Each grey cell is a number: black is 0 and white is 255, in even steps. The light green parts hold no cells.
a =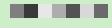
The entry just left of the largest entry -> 57
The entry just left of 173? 231
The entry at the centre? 173

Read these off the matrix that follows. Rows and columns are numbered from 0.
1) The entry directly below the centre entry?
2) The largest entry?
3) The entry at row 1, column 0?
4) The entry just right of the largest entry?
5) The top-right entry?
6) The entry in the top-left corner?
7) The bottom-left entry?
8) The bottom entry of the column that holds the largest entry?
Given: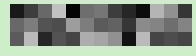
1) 165
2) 193
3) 104
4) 4
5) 54
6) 25
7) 91
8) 83

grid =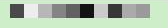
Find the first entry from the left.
74
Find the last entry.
154
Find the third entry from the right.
55

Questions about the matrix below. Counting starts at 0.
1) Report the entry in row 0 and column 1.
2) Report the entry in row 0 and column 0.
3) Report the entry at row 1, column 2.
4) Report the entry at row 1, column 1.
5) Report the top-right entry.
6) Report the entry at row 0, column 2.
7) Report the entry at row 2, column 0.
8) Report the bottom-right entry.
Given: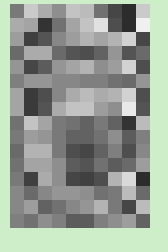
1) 202
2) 121
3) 51
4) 164
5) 202
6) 171
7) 157
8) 98

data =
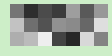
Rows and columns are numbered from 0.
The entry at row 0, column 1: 46
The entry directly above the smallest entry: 138
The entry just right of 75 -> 59
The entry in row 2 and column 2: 238
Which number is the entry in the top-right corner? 152
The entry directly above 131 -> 222

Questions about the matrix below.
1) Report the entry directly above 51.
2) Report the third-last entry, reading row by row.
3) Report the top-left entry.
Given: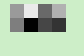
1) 177
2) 1
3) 154
